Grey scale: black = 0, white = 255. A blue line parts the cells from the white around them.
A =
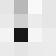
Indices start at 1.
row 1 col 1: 229
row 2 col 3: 235
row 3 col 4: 236
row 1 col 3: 249
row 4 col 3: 234

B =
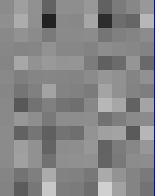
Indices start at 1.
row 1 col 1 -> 139
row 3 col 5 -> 138
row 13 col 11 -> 122
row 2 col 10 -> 102
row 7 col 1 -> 134
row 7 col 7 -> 123
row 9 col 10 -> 138
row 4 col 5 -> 135
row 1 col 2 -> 159
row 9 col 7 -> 142
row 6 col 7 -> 139
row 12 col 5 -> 143
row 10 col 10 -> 90
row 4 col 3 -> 134
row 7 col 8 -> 164
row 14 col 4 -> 199
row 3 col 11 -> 140
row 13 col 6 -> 129
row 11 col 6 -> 142
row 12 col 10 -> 140
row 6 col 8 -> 150
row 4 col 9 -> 137
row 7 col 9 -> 145
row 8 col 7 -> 135
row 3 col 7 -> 140
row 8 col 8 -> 183
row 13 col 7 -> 120
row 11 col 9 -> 124
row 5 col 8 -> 96
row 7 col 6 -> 129
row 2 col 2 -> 172
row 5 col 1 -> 133
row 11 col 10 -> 135
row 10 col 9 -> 163
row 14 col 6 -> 123

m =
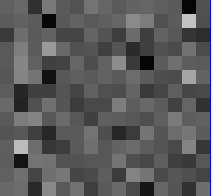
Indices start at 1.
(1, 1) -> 96
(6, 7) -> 90
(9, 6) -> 87
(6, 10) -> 108
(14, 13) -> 85
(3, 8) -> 83
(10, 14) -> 118
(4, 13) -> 75
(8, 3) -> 80
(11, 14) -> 132
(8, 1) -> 105
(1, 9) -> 90
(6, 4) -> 18
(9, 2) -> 124
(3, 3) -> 90
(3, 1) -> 58
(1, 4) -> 121
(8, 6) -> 59
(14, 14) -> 49
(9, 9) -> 93
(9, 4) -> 88
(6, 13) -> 75
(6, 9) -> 90
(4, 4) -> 153
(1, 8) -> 101
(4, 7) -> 85
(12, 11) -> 72
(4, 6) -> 81
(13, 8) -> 93
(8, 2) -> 35
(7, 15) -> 74
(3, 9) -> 61
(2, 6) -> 98
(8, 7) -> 73
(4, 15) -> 75
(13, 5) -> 119

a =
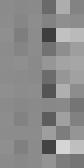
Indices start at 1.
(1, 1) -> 139
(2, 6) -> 140
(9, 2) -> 130
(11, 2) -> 128
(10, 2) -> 140
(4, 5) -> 142
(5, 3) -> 138
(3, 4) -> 62
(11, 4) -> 67
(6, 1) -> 140
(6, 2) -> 139
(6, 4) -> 108
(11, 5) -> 213
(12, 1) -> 139
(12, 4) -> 148
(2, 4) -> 131
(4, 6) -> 158
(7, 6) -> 141
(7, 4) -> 84
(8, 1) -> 139

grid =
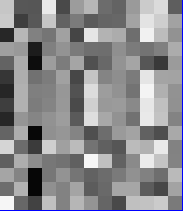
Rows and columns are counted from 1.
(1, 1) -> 198
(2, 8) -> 101
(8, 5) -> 152
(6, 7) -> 196
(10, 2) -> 173
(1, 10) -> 154
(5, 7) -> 80
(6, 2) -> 174
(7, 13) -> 146
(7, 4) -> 129
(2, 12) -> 206
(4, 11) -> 115
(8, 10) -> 137
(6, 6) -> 71
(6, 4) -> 124
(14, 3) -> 6
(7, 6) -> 82
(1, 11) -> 203
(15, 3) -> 66
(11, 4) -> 207
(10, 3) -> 7
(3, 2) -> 183
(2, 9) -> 103
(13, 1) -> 165
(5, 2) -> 172
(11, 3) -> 59
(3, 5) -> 161
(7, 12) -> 176
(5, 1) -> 99
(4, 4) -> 128
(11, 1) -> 213
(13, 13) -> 186
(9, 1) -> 38
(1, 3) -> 86
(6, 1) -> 54

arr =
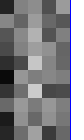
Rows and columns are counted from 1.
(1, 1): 35
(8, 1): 105
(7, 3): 203
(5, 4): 133
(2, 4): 104
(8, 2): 153
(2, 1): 134
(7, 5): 75
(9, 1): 27
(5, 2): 74
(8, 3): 123
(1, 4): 80
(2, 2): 100
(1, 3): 141
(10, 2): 109
